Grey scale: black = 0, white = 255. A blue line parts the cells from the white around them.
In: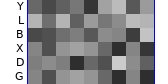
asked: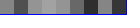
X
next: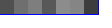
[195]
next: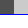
[140]

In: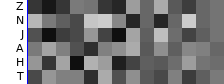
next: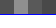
[128]
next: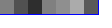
[143]
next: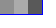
[143]
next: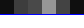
[164]
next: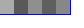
[128]

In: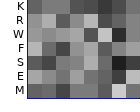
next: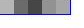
[91]
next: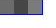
[123]

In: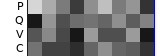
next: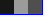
[79]
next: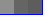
[51]
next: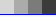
[143]

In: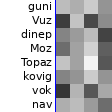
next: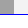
[87]
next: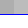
[155]
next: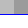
[109]

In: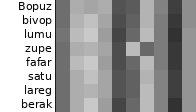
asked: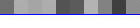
Bopuz
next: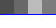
[56]
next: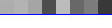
[149]

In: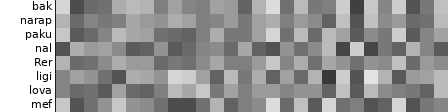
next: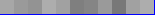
[127]
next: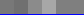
[154]
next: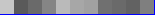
[173]

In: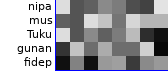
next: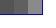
[124]
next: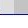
[117]
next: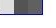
[138]
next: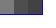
[227]
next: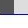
[195]
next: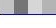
[180]
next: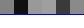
[153]

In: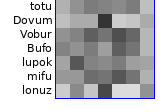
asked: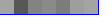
lupok
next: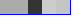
[171]
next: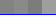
[164]

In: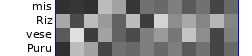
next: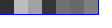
[90]
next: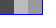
[98]

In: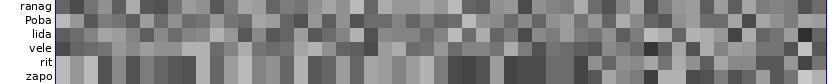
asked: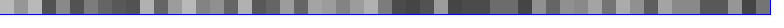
rit
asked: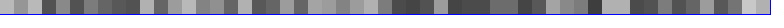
zapo
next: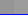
[94]

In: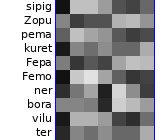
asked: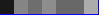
kuret
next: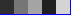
[141]

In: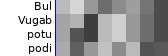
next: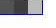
[207]
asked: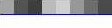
potu
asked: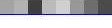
Vugab

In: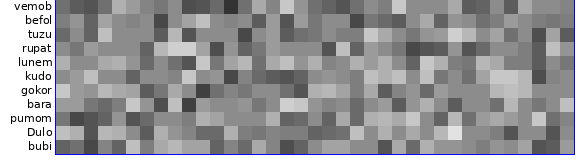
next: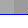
[140]
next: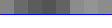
[126]
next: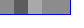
[132]
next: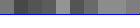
[92]
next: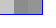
[72]

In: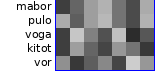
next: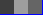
[69]
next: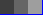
[178]

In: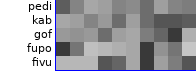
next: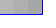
[57]
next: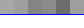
[132]
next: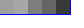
[175]
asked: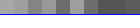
kab
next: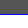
[93]

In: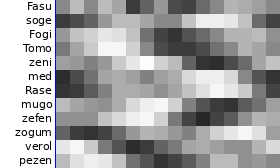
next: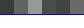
[136]
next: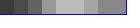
[194]

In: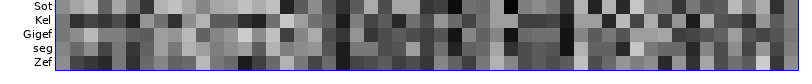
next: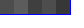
[134]
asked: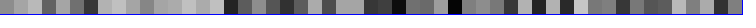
Sot
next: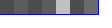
[149]

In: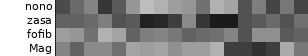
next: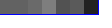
[40]
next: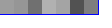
[68]
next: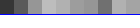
[82]

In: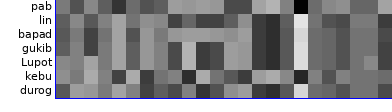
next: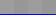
[74]
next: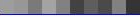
[82]
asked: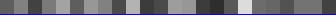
gukib
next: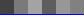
[74]

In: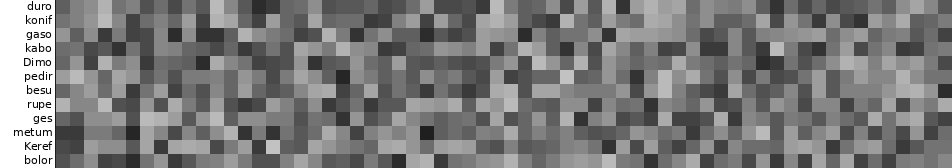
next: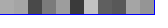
[129]
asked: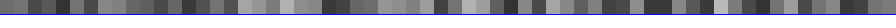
kabo
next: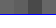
[58]
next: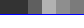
[109]

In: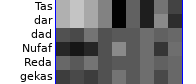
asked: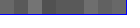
Reda
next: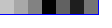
[67]
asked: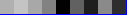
dar
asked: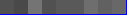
dad

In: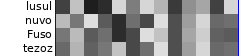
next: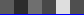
[158]
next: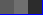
[72]
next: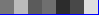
[194]
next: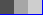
[97]
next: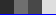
[79]

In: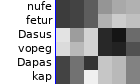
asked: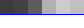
fetur
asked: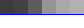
nufe
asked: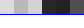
vopeg
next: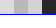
[34]
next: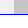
[185]

